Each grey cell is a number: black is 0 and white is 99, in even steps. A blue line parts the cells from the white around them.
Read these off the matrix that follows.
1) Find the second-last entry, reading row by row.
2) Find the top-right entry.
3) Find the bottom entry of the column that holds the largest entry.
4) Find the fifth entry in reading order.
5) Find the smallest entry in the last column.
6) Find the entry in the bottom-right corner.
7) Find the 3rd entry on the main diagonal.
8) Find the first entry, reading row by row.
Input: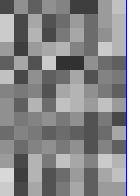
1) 60
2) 75
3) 79
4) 51
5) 28
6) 60
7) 70
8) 28

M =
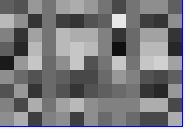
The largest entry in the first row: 67
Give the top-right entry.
37
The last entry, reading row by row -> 67
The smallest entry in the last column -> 15
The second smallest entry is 10
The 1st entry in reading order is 37
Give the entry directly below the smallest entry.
77
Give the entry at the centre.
32
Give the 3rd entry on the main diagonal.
63
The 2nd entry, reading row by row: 32
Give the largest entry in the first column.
72
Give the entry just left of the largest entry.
37
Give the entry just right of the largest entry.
45
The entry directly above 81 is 72
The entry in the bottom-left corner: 55
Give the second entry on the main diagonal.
55
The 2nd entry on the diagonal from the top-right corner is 20
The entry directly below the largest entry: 20
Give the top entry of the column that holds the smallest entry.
28
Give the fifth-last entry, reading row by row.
50
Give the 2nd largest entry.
81
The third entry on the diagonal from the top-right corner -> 63
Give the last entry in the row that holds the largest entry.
55
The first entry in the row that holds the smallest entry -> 37

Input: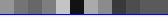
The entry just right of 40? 49
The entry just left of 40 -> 45
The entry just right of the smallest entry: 66

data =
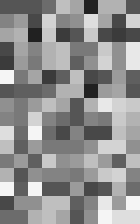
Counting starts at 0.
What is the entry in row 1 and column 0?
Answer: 51
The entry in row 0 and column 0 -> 33
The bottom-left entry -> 42
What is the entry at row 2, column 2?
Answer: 13
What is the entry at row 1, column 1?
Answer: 60
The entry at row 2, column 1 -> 69
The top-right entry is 33
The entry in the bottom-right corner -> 86
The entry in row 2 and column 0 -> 64
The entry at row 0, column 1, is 33
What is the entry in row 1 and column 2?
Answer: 28

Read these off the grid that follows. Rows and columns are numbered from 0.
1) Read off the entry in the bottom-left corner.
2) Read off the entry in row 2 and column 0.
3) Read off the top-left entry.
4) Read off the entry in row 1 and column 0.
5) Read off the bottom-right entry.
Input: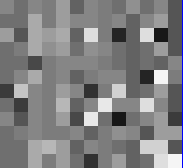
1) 43
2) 61
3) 52
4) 43
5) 95

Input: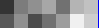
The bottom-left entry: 34
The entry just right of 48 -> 56
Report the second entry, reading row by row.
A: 48
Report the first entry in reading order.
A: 20

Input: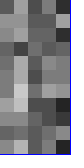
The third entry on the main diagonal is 39
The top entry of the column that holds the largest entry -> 62
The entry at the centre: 30
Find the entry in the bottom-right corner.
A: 14
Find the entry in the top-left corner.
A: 35
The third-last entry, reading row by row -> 35
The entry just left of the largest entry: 48
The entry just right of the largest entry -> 43
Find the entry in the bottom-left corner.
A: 53
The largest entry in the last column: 62
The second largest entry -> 74
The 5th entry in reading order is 18
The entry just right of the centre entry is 48

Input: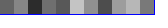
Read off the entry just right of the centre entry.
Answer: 56
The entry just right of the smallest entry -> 43
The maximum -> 76

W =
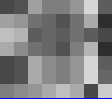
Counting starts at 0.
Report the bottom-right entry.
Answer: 79
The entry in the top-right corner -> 36
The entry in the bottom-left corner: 49
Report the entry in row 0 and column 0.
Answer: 28
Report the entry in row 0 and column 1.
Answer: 32
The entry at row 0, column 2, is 62
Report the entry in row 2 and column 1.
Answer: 70
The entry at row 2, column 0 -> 74
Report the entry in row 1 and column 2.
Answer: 44
